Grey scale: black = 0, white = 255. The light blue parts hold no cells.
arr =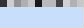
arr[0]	51
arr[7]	185
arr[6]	186
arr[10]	177

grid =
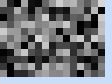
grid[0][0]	158
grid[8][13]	30
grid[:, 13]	[139, 185, 8, 2, 86, 204, 11, 114, 30, 11, 80]
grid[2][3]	118
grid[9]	[56, 1, 158, 126, 184, 50, 184, 128, 173, 151, 75, 186, 84, 11, 129]
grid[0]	[158, 35, 1, 166, 17, 10, 101, 152, 205, 174, 181, 126, 92, 139, 214]
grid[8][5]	48
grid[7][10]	46
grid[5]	[164, 111, 156, 123, 27, 214, 170, 116, 142, 2, 172, 201, 54, 204, 164]
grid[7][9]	181
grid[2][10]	96
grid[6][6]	196
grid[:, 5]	[10, 117, 126, 132, 109, 214, 49, 60, 48, 50, 148]
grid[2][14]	204
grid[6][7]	28
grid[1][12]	38
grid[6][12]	162
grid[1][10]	128
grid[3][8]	154
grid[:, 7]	[152, 14, 37, 164, 128, 116, 28, 44, 93, 128, 137]
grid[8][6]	14
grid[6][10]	52
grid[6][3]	4
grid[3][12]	26
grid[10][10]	69
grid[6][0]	76
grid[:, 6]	[101, 74, 203, 138, 153, 170, 196, 95, 14, 184, 164]
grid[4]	[203, 157, 154, 86, 139, 109, 153, 128, 10, 112, 107, 1, 73, 86, 192]
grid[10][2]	41
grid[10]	[143, 4, 41, 41, 79, 148, 164, 137, 135, 152, 69, 1, 128, 80, 110]

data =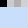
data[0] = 1
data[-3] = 203
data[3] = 209

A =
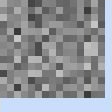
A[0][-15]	174
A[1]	[140, 121, 173, 141, 111, 150, 92, 113, 155, 103, 106, 144, 61, 129, 105]
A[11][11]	145
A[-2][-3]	174
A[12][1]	160
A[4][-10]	149
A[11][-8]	123
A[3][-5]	123
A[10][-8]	120
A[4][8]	135
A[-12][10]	117
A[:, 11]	[141, 144, 146, 91, 152, 130, 106, 100, 120, 148, 121, 145, 131, 153]
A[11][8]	119
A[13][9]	106
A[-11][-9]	135
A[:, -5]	[115, 106, 117, 123, 146, 108, 144, 136, 139, 160, 129, 108, 149, 109]
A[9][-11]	140
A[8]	[105, 110, 182, 103, 182, 180, 105, 155, 168, 153, 139, 120, 141, 113, 153]
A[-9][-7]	152
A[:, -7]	[104, 155, 97, 153, 135, 152, 111, 116, 168, 91, 190, 119, 106, 155]
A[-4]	[75, 128, 142, 143, 182, 179, 120, 120, 190, 144, 129, 121, 101, 123, 128]
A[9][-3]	192
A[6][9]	142
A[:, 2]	[134, 173, 133, 141, 58, 198, 110, 154, 182, 95, 142, 161, 65, 168]
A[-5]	[160, 147, 95, 113, 140, 129, 169, 141, 91, 156, 160, 148, 192, 111, 175]
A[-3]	[171, 128, 161, 143, 77, 108, 108, 123, 119, 94, 108, 145, 86, 149, 100]
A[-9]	[142, 110, 198, 129, 110, 136, 84, 139, 152, 104, 108, 130, 84, 145, 104]
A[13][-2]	113
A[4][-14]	164

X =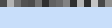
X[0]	75
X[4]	76
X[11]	182
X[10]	47
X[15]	146
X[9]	130

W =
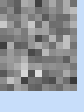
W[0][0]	135
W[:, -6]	[64, 113, 143, 109, 158, 77, 172, 94, 108, 159, 221, 110, 96]
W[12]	[116, 99, 159, 147, 102, 96, 136, 124, 109, 141, 132]
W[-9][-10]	135
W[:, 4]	[160, 146, 124, 199, 175, 148, 149, 74, 116, 154, 84, 116, 102]
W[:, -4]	[168, 143, 127, 110, 125, 179, 112, 141, 116, 145, 124, 78, 124]
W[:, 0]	[135, 114, 156, 201, 124, 112, 63, 119, 148, 132, 89, 141, 116]
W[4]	[124, 135, 149, 123, 175, 158, 162, 125, 103, 108, 129]
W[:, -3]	[127, 129, 108, 112, 103, 115, 169, 150, 125, 138, 127, 140, 109]
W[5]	[112, 114, 130, 122, 148, 77, 115, 179, 115, 192, 141]
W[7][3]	143
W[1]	[114, 138, 92, 137, 146, 113, 121, 143, 129, 169, 187]
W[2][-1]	151
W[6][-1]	116
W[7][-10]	155
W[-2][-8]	67
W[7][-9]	131
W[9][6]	139
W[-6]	[119, 155, 131, 143, 74, 94, 185, 141, 150, 146, 135]
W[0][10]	112
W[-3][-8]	214
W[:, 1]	[114, 138, 124, 154, 135, 114, 172, 155, 156, 152, 125, 193, 99]

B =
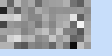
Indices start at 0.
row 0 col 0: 173
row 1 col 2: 98
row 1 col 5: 172
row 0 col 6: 152
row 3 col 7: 134
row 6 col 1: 178
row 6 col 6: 135
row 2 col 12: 150
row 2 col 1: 200
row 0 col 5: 108
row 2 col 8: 164
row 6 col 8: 164
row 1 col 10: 148
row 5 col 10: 99
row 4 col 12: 169
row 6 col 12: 152
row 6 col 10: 12
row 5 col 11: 111
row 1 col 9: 144
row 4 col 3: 131
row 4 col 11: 86
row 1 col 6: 157
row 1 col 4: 133
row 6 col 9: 121
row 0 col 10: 115
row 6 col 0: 178
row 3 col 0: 69
